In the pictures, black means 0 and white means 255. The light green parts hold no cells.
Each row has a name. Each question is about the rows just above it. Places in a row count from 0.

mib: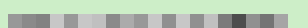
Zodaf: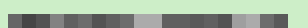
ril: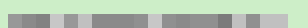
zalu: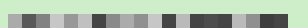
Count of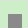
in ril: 5
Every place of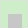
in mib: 3 5 10 12
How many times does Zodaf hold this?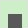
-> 2
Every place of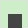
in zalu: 6 11 13 15 19
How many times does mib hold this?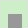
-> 3
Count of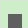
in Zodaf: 5
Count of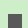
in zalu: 1

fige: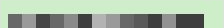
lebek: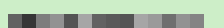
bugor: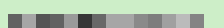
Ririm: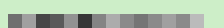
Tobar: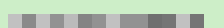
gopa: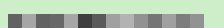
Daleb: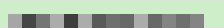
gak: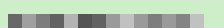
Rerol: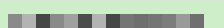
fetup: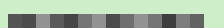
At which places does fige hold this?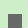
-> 0 3 8
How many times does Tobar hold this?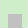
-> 4
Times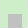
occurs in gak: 2

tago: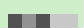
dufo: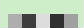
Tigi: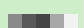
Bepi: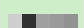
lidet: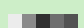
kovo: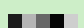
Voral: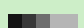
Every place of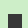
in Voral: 1
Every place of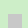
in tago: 3 4

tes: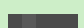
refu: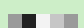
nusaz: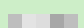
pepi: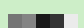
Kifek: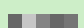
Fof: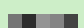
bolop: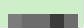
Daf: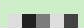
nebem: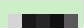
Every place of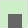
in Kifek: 0 3
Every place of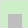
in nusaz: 0 4
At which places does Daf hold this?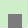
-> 2
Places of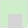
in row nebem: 0
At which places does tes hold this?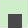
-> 0 2 3 4
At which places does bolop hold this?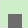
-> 1 2 4

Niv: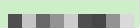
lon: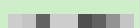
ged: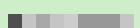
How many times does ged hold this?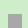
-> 1
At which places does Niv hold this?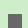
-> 2
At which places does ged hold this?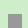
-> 5 6 7
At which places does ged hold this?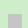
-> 1 3 8
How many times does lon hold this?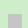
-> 2
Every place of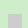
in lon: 0 3 4

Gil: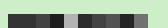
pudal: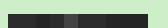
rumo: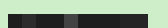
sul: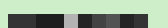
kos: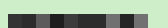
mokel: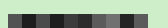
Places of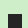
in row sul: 5 8
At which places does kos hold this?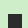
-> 1 5 6
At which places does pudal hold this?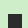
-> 0 1 3 5 6
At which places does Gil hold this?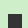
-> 0 1
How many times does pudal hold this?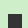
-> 0
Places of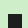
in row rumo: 0 2 3 5 6 7

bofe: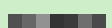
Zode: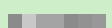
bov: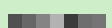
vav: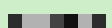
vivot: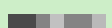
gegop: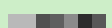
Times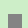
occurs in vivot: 3
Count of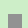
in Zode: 1
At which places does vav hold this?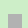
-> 1 2 5
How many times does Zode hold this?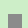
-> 2
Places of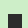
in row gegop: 5
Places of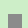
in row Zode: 0 4

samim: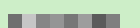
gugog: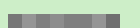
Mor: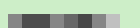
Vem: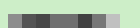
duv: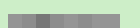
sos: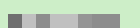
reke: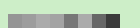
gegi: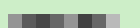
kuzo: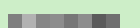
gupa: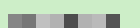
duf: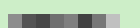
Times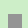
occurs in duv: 4
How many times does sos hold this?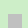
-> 3
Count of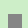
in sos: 0
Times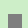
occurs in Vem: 0
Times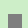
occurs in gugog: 3

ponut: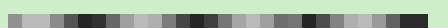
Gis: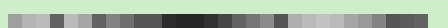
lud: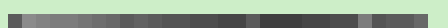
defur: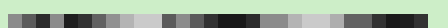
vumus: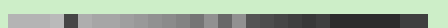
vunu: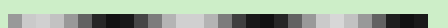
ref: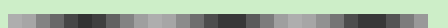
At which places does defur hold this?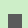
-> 1 11 13
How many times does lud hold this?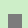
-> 3
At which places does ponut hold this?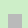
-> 1 2 9 17 25
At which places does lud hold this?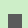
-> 0 8 10 17 27 28
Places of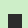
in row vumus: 23 24 25 26 27
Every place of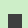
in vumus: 20 22 28 29
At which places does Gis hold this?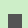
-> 9 10 19 27

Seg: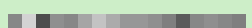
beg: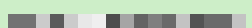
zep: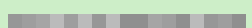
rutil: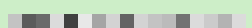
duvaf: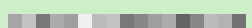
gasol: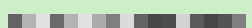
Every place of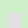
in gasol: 2 5
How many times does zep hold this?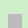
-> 4
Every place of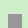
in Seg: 8 9
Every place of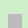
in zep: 3 5 7 13

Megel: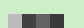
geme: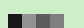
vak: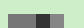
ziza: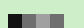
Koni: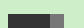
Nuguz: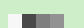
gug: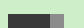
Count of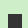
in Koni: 3
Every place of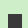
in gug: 0 1 2
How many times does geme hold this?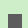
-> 1
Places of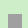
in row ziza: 2
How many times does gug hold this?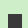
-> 3
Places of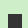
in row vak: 2
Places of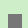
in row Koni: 3

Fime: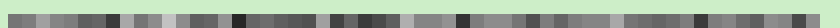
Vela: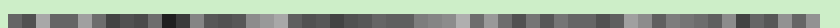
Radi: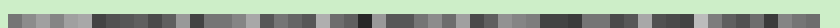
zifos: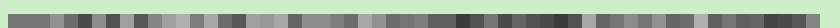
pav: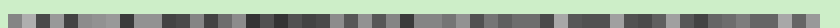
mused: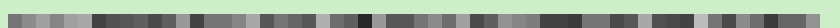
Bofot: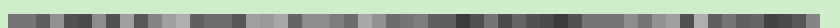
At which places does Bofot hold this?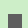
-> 2 13 30 31 50 52
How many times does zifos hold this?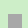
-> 4
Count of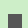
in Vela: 6

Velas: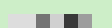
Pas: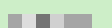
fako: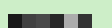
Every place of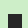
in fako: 3
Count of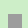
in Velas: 1
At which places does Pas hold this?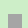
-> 0 4 5
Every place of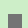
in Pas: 2

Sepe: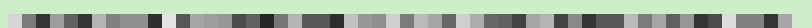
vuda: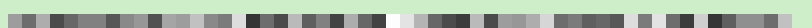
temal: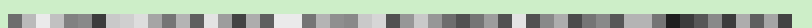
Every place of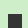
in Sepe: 2 5 41 49 54
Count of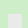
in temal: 3
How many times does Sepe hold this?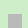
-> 2
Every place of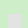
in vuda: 28 46
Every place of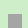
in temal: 10 54
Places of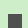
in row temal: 27 32 35 37

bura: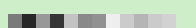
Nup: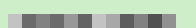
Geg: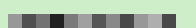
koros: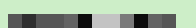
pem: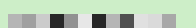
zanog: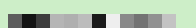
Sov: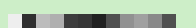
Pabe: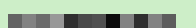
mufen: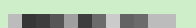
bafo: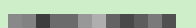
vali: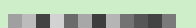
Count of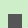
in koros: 4
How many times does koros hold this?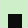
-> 2

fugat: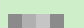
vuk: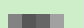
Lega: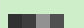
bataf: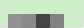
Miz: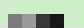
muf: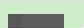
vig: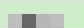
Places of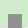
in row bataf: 0
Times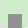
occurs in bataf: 1
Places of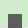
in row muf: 1 2 3
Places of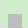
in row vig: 0 3
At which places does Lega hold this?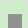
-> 2
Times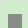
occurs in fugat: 2

